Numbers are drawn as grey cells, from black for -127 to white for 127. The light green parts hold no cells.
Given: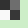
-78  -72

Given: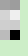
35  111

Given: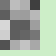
-10  30  -34  -9

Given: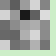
7  25  35  86  -11

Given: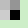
61  -125

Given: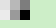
98  26

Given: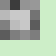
7  73  72  -2

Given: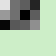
98  -15  -33

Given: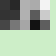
-73  -73  38
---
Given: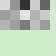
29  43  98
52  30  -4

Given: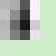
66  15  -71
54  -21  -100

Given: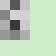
4  82  83
45  -71  75

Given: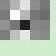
-6  121  54
18  -9  -94

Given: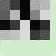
-35  56  -121
-115  -70  87

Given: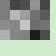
-2  55  29
13  7  69

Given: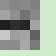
34  14  -12
-97  -81  -90
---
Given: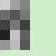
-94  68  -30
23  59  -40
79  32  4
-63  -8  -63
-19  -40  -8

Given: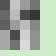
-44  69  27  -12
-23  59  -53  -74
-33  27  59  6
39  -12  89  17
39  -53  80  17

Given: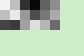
63  105  24  -50  -8  42
114  63  -78  -119  -29  13
-59  -69  33  94  53  -20

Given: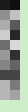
-17  88
15  65
54  34
54  -5
5  -27
44  -38
-58  -58
24  -79
77  -89
-100  -112

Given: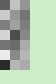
-32  66  21
-85  54  43
-1  32  -1
75  21  -11
107  9  54
-11  -20  43
84  -50  9

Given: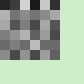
-1  19  50  -31  28  -54
-20  -1  -20  59  -20  -20
50  -11  10  -11  10  39
39  -42  -1  -54  39  -42
10  -54  19  -54  28  -31
-89  -66  82  -101  71  -78

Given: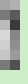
38  49
70  26
79  15
88  6
-6  -37
-6  -46
59  -69
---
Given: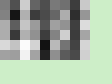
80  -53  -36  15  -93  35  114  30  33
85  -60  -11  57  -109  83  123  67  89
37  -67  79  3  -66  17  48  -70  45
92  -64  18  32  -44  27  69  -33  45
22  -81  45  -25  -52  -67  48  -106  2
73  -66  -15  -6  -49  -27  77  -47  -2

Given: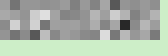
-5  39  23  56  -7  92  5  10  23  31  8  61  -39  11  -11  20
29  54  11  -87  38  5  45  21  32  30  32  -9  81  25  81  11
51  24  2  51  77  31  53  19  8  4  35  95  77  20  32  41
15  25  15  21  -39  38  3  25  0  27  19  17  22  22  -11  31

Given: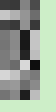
60  -97  8  -11
10  -17  25  21
-5  11  66  86
-113  88  -20  -3
61  -91  14  -4
69  -103  9  -10
69  -101  11  -7
-71  18  -70  -60
-18  21  49  70
-52  3  -70  -67

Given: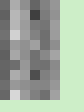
33  -15  0  27  87  -24
23  5  6  15  24  -17
14  0  -49  28  44  -28
10  -14  -12  23  -17  -26
36  8  -14  15  39  -31
14  -14  32  17  27  -23
28  -16  2  32  81  -14
29  -10  -6  28  54  -20
18  -3  -64  33  55  -30
22  2  -26  15  44  -20

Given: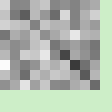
-20  58  44  6  9  71  32  99  42  16
54  -37  38  63  72  47  66  -17  27  63
38  -14  -69  70  48  70  19  -1  21  123
-5  18  40  -57  10  103  72  79  11  56
-9  13  32  16  -8  80  65  23  12  34
49  54  103  64  40  15  67  30  45  -9
27  43  5  53  52  69  2  60  68  82
80  50  2  88  -19  23  58  -34  -5  67
43  30  3  16  6  70  56  8  6  85

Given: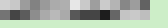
62  73  68  -25  -98  -58  -59  -39  42  57  42  13  -35  -58  -11
-29  29  7  52  75  30  73  103  47  43  26  2  28  72  81
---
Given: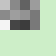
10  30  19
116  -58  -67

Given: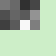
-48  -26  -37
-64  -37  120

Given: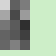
38  -54  27
-9  -36  -80

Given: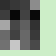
-66  -120  -61
38  -56  -32

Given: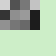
-75  15  26
17  -9  -22

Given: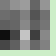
-18  -23  0
-32  -25  8

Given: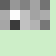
43  124  65
38  -69  65

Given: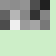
-29  54  7
-51  111  27

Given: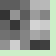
-76  20  -35
-29  -73  -7
